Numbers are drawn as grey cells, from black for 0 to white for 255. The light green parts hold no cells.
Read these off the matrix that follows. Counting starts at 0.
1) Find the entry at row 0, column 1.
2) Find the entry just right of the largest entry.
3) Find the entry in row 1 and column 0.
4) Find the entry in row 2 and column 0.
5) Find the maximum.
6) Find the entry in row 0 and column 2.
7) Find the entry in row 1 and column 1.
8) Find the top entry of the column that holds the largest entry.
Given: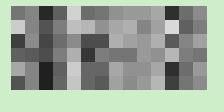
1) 133
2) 96
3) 204
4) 63
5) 217
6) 40
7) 133
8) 47

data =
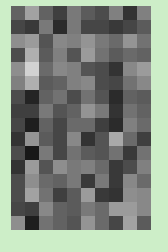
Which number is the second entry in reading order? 162
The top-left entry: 98
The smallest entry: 24
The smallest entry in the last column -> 63
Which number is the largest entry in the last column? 155
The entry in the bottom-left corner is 142
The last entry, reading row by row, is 91
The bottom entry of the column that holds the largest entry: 30
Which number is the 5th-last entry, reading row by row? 148
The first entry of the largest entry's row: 142
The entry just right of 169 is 106
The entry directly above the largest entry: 175
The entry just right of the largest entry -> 106
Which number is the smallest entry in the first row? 51
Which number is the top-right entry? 128
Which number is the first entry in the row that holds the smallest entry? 76
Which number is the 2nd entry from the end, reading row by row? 162
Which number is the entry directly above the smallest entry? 148
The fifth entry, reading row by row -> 121
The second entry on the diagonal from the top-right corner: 70
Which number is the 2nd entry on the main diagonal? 57
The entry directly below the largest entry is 175

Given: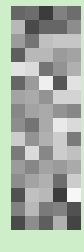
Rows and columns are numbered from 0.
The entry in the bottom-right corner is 68
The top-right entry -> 109
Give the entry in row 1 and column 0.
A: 184
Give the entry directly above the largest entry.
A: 204
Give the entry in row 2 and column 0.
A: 155
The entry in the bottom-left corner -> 74
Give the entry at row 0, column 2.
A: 60
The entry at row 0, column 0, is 102
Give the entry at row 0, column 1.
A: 109
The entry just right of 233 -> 218
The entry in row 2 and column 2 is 192
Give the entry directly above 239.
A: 116
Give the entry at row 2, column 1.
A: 116

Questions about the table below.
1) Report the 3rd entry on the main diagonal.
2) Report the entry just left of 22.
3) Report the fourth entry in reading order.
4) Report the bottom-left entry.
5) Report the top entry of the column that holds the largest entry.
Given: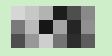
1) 206
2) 186
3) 29
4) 78
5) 214

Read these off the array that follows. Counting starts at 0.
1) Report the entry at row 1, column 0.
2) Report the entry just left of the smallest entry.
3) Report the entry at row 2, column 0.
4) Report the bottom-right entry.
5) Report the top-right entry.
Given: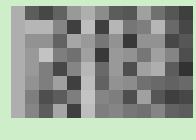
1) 174
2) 92
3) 174
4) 92
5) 63

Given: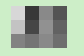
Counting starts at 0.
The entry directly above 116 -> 70
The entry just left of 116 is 130
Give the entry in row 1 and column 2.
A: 145

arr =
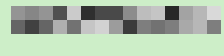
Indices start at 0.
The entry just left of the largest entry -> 183
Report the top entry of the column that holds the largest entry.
217
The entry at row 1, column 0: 101
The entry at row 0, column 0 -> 148
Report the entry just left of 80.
148
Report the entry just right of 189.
197
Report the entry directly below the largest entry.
126
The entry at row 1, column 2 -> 101
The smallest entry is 40

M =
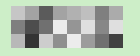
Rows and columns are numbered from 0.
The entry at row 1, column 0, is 127
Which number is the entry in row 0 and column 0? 198
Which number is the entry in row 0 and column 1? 163
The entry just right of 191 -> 127
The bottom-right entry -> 65

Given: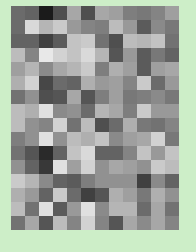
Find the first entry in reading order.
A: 107
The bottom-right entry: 132
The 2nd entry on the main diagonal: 217
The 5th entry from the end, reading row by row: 85
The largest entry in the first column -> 202
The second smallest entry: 42
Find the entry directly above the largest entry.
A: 64
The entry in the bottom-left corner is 114
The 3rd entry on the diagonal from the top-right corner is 181
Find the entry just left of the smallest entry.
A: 99
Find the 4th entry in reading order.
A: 79
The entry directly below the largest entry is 138
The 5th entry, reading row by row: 167
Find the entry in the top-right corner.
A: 159
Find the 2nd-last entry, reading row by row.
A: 167
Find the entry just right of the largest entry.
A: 210
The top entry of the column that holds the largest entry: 27
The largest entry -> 232
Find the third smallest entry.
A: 56
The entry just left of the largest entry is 132
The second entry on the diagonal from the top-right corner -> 138
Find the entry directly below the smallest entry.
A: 181
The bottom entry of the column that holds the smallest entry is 85
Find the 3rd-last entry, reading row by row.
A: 138
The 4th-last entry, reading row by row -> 167

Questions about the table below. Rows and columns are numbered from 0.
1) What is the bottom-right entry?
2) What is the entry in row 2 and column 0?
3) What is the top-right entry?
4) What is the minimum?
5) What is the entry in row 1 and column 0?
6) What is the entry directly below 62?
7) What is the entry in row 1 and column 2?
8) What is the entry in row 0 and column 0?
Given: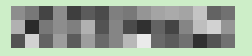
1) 113
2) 83
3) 113
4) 42
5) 177
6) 127
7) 120
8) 141
